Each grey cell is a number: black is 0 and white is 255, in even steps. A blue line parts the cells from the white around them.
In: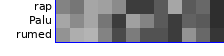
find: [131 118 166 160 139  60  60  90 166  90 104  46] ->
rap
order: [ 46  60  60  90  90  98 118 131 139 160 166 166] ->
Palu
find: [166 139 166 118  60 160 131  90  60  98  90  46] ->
Palu
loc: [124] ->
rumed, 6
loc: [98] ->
Palu, 10
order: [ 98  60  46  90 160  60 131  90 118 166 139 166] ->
Palu
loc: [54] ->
rumed, 12

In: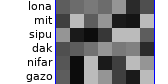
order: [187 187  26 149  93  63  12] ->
gazo
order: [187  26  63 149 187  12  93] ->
gazo
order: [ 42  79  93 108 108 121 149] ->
lona
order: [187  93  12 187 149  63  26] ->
gazo
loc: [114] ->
dak, 3

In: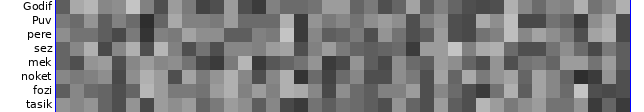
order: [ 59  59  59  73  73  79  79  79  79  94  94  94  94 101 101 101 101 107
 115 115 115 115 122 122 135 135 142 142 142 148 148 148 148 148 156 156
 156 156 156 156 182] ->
tasik
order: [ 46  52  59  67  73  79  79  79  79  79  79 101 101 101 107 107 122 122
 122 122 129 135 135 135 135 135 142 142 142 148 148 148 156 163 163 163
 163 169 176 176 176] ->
noket
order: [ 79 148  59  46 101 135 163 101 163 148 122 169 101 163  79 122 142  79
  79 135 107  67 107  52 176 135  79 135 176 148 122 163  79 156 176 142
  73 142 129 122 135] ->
noket
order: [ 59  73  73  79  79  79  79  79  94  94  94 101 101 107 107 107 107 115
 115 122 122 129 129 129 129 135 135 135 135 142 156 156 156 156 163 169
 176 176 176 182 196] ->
fozi
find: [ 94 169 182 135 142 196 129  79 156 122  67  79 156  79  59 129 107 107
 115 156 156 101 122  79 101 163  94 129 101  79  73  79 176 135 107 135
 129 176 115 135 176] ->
Godif
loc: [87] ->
mek, 16
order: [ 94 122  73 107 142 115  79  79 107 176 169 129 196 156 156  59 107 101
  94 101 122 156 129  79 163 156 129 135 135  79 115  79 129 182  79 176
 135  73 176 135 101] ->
sez

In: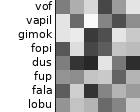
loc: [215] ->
vof, 3
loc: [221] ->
fopi, 2
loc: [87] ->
fopi, 1
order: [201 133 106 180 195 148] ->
lobu
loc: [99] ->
fup, 5
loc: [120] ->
dus, 5

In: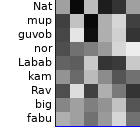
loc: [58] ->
Labab, 5
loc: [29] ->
Nat, 4
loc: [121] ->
Rav, 5
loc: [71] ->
guvob, 1
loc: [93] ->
Labab, 2

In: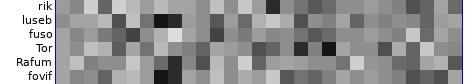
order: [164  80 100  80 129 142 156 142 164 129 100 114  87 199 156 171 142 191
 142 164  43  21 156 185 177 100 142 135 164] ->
fovif
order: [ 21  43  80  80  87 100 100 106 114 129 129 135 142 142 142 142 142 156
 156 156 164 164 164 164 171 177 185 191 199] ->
luseb
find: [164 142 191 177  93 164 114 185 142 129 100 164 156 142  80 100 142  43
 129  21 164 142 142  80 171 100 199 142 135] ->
Tor
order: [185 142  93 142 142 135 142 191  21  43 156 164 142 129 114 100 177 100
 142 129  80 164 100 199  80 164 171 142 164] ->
Tor
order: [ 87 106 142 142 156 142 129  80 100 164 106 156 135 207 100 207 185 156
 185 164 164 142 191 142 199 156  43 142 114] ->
rik
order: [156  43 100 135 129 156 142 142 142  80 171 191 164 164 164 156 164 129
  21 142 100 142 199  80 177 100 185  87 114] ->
fovif
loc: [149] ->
Rafum, 23

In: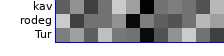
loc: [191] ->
Tur, 4
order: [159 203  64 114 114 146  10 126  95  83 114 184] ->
rodeg
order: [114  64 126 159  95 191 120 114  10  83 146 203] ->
Tur
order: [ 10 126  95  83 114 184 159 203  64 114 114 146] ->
rodeg
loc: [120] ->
Tur, 5

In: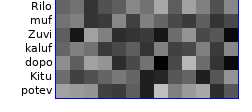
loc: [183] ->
dopo, 10
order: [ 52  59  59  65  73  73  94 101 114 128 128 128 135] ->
kaluf
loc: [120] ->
Kitu, 5
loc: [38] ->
Kitu, 8

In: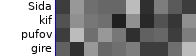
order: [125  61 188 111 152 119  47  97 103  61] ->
pufov
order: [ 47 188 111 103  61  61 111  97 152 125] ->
gire
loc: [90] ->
Sida, 9

